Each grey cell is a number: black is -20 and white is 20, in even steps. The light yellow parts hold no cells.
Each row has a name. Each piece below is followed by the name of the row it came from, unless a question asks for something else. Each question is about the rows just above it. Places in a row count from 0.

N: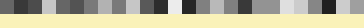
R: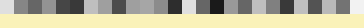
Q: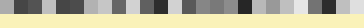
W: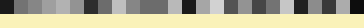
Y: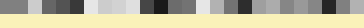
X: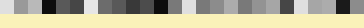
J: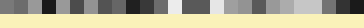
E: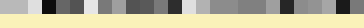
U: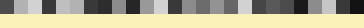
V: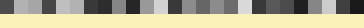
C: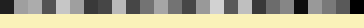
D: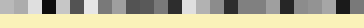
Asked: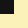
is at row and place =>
U, 25
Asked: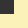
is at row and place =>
J, 24
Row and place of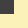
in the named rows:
V, 24
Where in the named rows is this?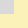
V, 17
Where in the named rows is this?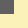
Q, 10

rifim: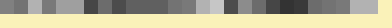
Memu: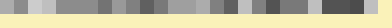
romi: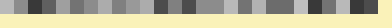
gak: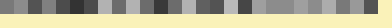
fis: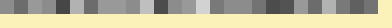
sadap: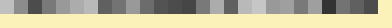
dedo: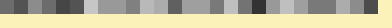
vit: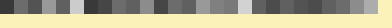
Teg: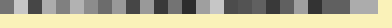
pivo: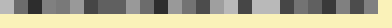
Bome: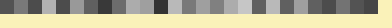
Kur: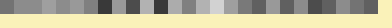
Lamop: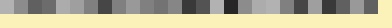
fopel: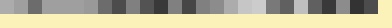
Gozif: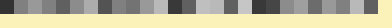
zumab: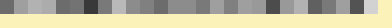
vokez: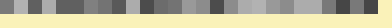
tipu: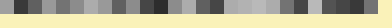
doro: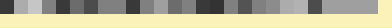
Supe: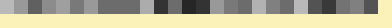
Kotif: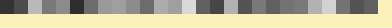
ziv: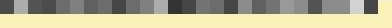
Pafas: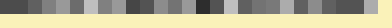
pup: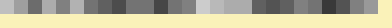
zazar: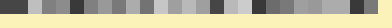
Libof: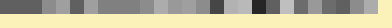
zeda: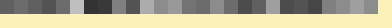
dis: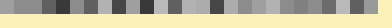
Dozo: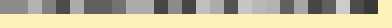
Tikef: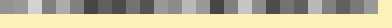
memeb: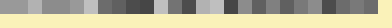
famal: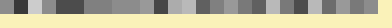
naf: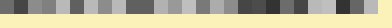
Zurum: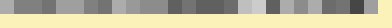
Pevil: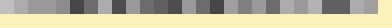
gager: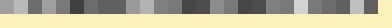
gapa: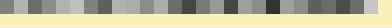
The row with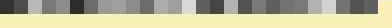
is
Kotif
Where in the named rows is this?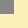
Lamop, 12
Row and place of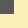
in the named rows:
vokez, 8
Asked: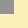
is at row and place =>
Tikef, 0
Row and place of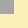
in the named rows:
Dozo, 21
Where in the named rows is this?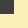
gager, 5
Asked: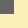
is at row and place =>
naf, 25

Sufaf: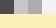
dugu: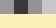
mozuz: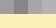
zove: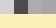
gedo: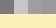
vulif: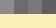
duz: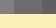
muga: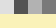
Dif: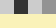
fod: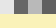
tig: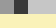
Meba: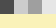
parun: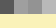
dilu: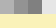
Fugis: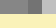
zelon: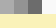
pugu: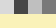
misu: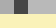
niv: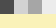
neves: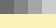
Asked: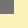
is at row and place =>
Fugis, 2
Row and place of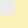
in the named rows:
niv, 3
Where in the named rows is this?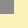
vulif, 0

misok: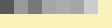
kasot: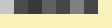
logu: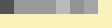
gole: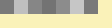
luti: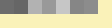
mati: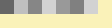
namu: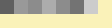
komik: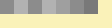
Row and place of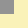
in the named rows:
logu, 5
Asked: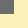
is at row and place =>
luti, 0
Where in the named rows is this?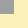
komik, 4
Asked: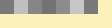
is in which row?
gole
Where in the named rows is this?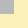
logu, 4

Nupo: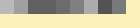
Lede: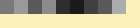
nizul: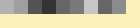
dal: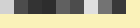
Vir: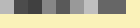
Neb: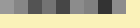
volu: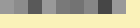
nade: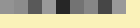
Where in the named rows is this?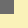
Nupo, 4
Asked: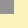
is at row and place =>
nade, 0

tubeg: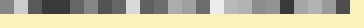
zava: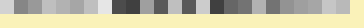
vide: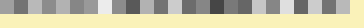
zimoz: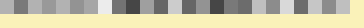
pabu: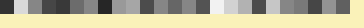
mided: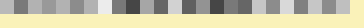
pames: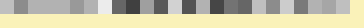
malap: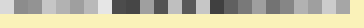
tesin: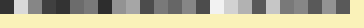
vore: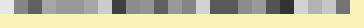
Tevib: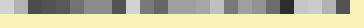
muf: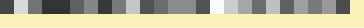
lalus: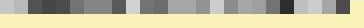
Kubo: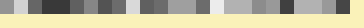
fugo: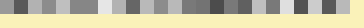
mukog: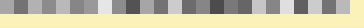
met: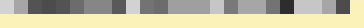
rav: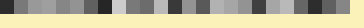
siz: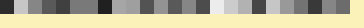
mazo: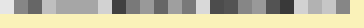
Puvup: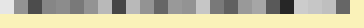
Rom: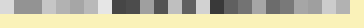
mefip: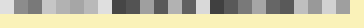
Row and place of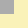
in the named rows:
tubeg, 12
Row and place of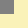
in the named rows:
mided, 21

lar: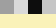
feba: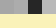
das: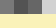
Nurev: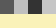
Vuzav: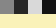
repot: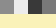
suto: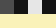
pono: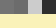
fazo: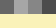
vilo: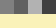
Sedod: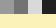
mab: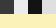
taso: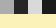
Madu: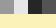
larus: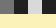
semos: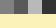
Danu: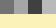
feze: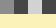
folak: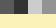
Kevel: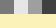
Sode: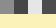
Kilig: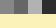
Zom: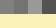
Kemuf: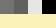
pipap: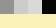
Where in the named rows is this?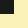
taso, 3
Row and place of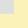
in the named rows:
mab, 3
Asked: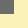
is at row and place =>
pono, 1

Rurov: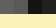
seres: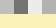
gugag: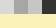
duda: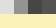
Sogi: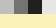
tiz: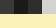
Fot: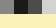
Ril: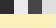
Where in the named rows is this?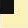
Rurov, 2
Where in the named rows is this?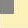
Fot, 0
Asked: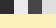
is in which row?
Ril
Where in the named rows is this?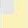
Sogi, 3
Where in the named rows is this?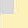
gugag, 0

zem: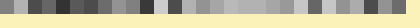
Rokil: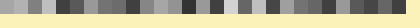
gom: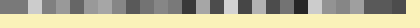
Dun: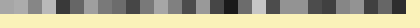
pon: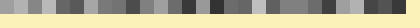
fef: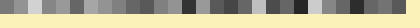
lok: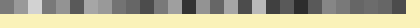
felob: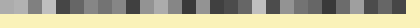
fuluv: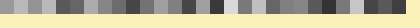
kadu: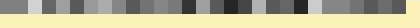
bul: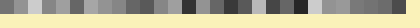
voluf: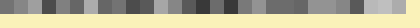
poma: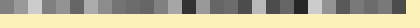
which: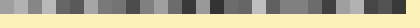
pon
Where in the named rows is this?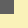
pon, 19
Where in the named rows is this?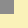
poma, 7
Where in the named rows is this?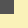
pon, 27

